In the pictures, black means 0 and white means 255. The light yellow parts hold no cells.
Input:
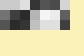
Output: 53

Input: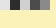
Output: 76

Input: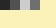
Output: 111

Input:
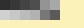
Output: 78

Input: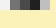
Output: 32

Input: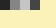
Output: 69

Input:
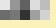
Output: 221
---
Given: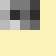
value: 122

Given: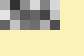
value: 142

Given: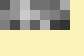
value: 190

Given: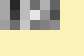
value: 188

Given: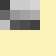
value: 203

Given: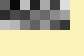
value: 191

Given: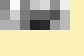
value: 132
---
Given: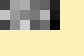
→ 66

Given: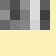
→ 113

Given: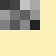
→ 55

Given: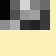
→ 4

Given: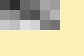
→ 72

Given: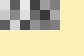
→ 222
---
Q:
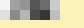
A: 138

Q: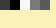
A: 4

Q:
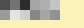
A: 228

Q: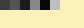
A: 83

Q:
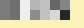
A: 112

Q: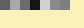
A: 168

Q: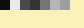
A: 233

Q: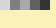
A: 127
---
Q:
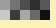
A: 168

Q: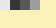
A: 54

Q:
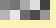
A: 107

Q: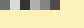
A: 175

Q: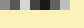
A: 24

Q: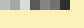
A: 133

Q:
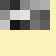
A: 55

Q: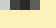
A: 64

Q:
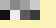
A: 236

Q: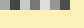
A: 221
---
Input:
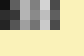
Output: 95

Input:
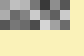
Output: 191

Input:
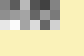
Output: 92

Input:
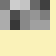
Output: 205

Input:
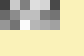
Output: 202

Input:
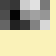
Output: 54

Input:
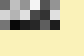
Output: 191

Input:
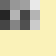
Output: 151
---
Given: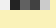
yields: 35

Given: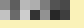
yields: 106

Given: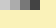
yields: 172

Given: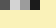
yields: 211

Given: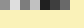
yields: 222

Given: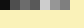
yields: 78

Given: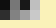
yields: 130

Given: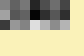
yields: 151
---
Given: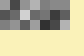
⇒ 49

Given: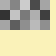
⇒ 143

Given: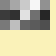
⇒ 101

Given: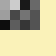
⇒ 93

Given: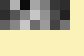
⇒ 155

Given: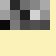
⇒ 71

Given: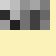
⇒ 114

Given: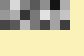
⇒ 70

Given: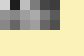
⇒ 158

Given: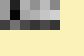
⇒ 53
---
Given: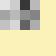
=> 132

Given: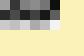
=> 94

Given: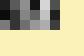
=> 31

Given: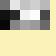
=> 72

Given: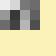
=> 96

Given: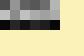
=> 171

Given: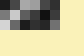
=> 59
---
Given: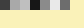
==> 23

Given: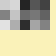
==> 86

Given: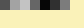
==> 102

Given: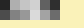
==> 209

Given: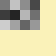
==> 72

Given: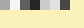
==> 37

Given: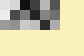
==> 64
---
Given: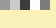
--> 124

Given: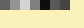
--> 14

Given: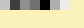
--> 0

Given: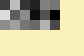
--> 128

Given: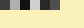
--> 40

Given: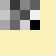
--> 198

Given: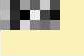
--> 202

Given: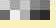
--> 117

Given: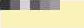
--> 137
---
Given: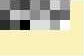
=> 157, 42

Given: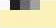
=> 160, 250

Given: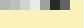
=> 98, 181

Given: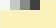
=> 65, 245

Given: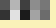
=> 119, 51

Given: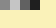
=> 31, 136

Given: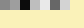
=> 211, 136

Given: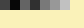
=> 193, 66

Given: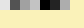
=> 173, 229
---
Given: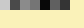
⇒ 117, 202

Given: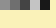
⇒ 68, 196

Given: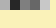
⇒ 127, 200

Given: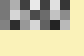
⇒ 75, 233

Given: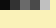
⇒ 106, 192

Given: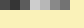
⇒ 205, 205

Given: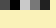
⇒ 201, 201
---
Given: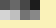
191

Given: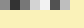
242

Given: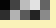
90

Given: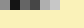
70

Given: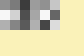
176

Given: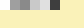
201

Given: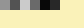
106

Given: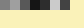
45
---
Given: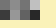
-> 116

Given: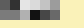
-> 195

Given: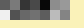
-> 141

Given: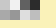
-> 97

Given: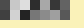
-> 55

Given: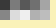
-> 112

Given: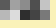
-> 79

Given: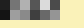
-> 219
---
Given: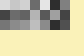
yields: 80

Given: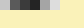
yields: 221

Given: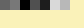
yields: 184

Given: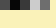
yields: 110

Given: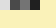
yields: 32

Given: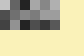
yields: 88

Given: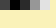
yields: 226

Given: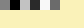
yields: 107

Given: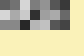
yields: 68

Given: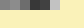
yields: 194
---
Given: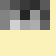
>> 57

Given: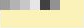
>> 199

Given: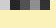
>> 82

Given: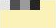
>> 155

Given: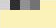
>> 145

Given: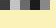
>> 106
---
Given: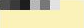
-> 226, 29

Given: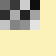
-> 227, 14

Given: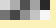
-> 246, 40

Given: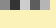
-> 205, 52

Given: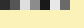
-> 232, 25

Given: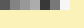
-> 246, 56

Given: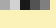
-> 210, 25

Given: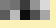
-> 217, 13
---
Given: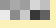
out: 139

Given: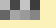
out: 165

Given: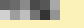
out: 157

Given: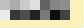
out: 55

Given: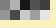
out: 73

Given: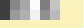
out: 155

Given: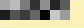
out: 82

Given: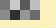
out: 48

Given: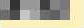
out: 76

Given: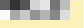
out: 168
